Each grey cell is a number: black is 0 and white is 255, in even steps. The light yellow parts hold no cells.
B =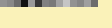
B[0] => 146
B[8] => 163
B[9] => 197
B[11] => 134

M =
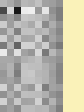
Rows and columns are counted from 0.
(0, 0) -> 182
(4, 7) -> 158
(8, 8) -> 145
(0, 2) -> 147
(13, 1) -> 173
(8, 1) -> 168
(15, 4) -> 188
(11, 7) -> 161
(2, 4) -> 195
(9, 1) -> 178
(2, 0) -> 143
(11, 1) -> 163
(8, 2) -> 157
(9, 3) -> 195
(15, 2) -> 138
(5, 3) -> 167
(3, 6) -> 139
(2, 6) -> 178
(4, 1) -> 187
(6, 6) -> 206
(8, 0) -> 168
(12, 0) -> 210
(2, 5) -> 189
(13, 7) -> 147
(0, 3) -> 183
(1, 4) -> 239
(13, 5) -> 187
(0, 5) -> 193
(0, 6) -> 161
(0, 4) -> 178
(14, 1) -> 155
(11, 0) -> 156
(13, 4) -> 189
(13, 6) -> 175

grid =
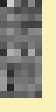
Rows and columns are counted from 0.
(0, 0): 37
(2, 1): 149
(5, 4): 116
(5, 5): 115
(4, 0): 122
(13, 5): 77
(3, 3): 70
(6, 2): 104
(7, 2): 157
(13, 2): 100
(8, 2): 136
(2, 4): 95
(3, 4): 65
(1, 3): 89
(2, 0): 107
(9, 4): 95
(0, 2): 118
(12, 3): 124
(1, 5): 81
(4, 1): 146
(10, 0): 146
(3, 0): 93
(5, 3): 123
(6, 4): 123
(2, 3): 116
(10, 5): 124
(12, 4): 134

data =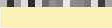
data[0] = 187
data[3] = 221
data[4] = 45
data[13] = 221
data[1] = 50
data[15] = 162

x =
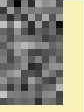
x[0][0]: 167
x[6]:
[92, 129, 162, 183, 166, 139, 143, 102, 118]
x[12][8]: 180
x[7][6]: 84
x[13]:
[196, 128, 125, 117, 125, 97, 137, 141, 70]
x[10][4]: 83
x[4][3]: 84
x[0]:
[167, 84, 2, 126, 45, 171, 141, 155, 77]
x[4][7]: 107
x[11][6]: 80
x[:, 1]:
[84, 154, 47, 115, 82, 78, 129, 81, 72, 100, 143, 105, 60, 128, 95]
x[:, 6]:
[141, 116, 170, 65, 85, 66, 143, 84, 77, 110, 144, 80, 103, 137, 117]
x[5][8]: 94
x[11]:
[147, 105, 121, 81, 157, 116, 80, 64, 125]
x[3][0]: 191
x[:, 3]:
[126, 137, 56, 124, 84, 120, 183, 128, 138, 142, 78, 81, 41, 117, 100]
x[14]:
[81, 95, 109, 100, 108, 47, 117, 107, 75]
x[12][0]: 111
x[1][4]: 121
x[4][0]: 101
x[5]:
[118, 78, 124, 120, 114, 108, 66, 81, 94]
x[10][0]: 117
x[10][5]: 65
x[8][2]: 107
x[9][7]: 146
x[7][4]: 72
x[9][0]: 95
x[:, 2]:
[2, 82, 101, 196, 146, 124, 162, 152, 107, 118, 164, 121, 109, 125, 109]
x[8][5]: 130

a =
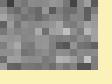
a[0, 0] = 115
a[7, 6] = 141
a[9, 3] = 120
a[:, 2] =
[131, 106, 128, 116, 132, 150, 169, 154, 159, 97]
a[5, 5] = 148
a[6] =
[127, 152, 169, 127, 122, 148, 150, 129, 96, 86, 147, 117, 111, 98]
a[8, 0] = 109
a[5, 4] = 138
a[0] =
[115, 63, 131, 119, 139, 136, 139, 150, 145, 119, 69, 133, 158, 90]
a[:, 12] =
[158, 93, 96, 160, 182, 129, 111, 135, 195, 83]
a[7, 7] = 126
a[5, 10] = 122
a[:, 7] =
[150, 91, 136, 149, 159, 132, 129, 126, 130, 110]
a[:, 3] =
[119, 130, 114, 144, 136, 134, 127, 115, 143, 120]
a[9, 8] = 134
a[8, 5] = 141
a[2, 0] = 165
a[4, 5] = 171
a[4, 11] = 124
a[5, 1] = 146
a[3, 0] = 97
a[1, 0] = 147
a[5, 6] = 148
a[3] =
[97, 156, 116, 144, 136, 138, 144, 149, 165, 128, 123, 140, 160, 155]
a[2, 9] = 115
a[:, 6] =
[139, 150, 120, 144, 112, 148, 150, 141, 122, 124]
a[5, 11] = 140
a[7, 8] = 141
